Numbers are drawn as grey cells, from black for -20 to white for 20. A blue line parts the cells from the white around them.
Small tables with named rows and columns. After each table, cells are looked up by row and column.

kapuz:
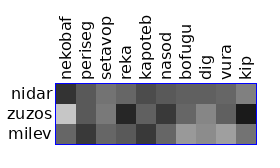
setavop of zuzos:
-1
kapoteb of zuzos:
-5
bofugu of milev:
4
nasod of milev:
-4
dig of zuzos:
1
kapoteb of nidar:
-8
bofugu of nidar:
-5
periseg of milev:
-11
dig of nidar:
-5
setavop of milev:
-4
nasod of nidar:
-6
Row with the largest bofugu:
milev

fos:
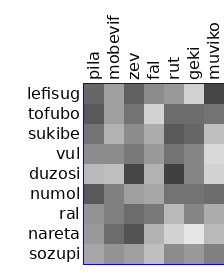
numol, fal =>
6
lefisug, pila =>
-4
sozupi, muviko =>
0
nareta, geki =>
16
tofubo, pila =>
-6
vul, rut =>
-2
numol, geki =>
-2
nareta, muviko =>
9

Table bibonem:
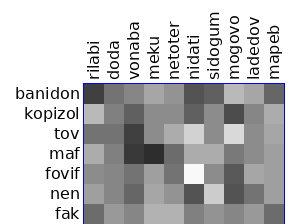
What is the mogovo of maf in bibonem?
-1
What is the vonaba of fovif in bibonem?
-2
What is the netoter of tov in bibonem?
7
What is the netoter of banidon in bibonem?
3
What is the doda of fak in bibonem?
4
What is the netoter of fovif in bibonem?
-2
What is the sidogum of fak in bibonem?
3
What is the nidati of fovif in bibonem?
19
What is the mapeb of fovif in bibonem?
5
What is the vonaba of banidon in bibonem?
1
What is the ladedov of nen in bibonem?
-2
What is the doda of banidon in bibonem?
-2
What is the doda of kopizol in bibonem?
0

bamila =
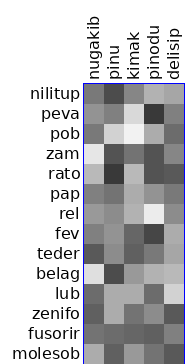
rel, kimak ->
8
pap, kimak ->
7
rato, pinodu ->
-7
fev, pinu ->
3
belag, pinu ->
-8
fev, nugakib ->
0
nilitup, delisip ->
6
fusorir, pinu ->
-3
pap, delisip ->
-1
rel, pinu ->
2
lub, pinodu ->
-3
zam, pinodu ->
-7
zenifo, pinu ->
7
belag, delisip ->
9
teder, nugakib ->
-6
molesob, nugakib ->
7
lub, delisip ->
13
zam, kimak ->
-2
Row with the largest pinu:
pob

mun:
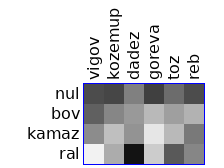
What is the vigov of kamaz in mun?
2
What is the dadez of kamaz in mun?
3
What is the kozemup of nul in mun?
-9
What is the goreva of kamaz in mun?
16
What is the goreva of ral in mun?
12
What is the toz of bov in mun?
5
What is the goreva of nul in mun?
-10
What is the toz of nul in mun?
-3
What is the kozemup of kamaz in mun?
10
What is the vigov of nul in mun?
-8
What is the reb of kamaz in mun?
-1
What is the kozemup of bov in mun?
1
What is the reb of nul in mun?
-8

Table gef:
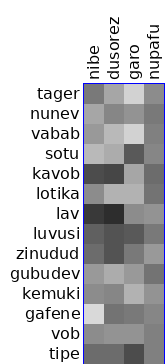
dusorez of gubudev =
7
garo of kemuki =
8
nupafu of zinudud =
4
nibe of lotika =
2
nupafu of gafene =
1
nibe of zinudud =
-3
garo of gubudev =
4
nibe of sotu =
9
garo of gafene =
-1
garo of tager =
13
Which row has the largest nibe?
gafene

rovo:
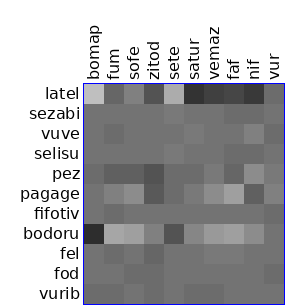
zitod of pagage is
-6
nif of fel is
-2
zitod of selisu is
-2
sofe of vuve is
-2
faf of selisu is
-3
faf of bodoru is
5
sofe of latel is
0
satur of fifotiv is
-2
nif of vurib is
-2
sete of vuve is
-2
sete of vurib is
-2
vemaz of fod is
-2
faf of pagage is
5
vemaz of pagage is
2
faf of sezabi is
-3
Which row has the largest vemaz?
bodoru

